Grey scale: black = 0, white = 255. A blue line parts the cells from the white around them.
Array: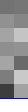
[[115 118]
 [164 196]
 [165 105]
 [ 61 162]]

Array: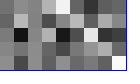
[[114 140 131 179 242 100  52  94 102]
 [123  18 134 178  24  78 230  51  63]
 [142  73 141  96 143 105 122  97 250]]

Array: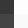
[[ 55 254]]

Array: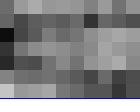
[[108 154 171 151 154 149 129 154 114 146]
 [ 13  70  90 124 106 117 143 158 167 157]
 [ 40  80  76 114 136 115 147 159 171 136]
 [196 152 158 166 119 106  85  85  54  79]]

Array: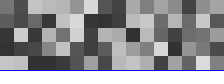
[[117  77 195 186 181 148 216  85  67 169 127 163 139  67 142 164]
 [ 54 205  57 180 114 209  65 180 171  49 186 102  66 110 115 156]
 [197 192  50  50  58  83 160  72 185 195 175  66 162  99 219 128]]

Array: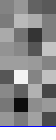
[[131 151  98  89]
 [170 115  52 126]
 [158 158 154 132]
 [137  97 178  70]
 [151 123 162  74]]
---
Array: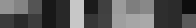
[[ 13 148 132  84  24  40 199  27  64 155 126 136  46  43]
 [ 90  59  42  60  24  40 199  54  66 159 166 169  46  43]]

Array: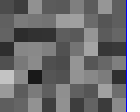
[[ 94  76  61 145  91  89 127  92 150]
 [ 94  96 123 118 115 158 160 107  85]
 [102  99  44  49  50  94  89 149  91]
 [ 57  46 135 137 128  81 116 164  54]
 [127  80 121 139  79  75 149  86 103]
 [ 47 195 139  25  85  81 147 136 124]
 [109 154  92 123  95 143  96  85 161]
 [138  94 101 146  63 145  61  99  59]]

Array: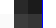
[[ 27 255  41]
 [ 53 250  60]]

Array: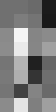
[[ 27 112 112 106]
 [ 25 112 125 116]
 [139 138 245 133]
 [161 140 234 134]
 [101 117 180  32]
 [111 121 175  52]
 [106 117  66 132]
 [159 139 228 127]]

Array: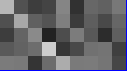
[[120 183  81  61  68 133  49 103  97]
 [102  80 168  96  84 127  59  94  73]
 [ 95  61 100 138  34  77 124  88  44]
 [ 63  89  98 109 205  54  73 113 116]
 [ 70 123 121  52 108 172 122 123 117]]

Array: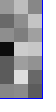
[[135 153 189]
 [196 105 142]
 [160 142 126]
 [199  12 204]
 [146  91 158]
 [104  91 222]
 [ 92 135 139]]
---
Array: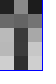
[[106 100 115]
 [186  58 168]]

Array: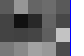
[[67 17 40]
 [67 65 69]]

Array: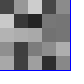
[[201  56  36]
 [179 173 169]]

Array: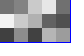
[[242 203 177]
 [ 64 141  65]]

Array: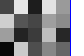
[[207  85  70]
 [158  35  59]]

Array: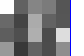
[[105  68 171]
 [ 94  79 175]]

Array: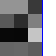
[[ 89  44 127]
 [  8   7 197]]

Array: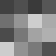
[[112 149 206]
 [ 75 120 163]]
